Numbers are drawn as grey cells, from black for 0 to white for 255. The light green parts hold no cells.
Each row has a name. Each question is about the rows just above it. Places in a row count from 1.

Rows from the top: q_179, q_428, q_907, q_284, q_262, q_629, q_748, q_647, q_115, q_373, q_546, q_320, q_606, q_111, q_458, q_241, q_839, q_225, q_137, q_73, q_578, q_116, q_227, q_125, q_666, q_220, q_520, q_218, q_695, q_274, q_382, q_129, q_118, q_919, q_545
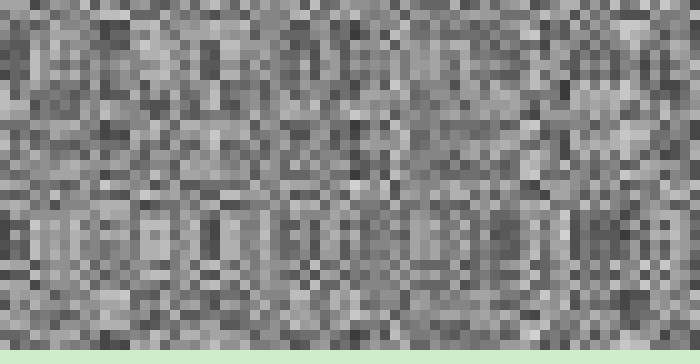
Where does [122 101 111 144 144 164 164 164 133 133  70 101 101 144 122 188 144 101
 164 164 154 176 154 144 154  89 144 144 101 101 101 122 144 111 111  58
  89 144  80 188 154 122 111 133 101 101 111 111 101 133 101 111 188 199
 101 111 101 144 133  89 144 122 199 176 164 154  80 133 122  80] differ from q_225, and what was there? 9, [122]
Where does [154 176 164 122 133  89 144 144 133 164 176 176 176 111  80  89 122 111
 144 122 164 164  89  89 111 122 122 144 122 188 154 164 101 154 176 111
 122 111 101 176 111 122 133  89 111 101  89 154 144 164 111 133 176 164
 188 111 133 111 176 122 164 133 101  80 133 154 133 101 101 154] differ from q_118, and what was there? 38, [122]
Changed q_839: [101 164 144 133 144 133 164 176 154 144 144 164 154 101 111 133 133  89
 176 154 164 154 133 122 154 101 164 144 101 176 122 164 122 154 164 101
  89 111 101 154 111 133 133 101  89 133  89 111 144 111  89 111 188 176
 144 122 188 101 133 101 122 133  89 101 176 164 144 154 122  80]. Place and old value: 67, [154]

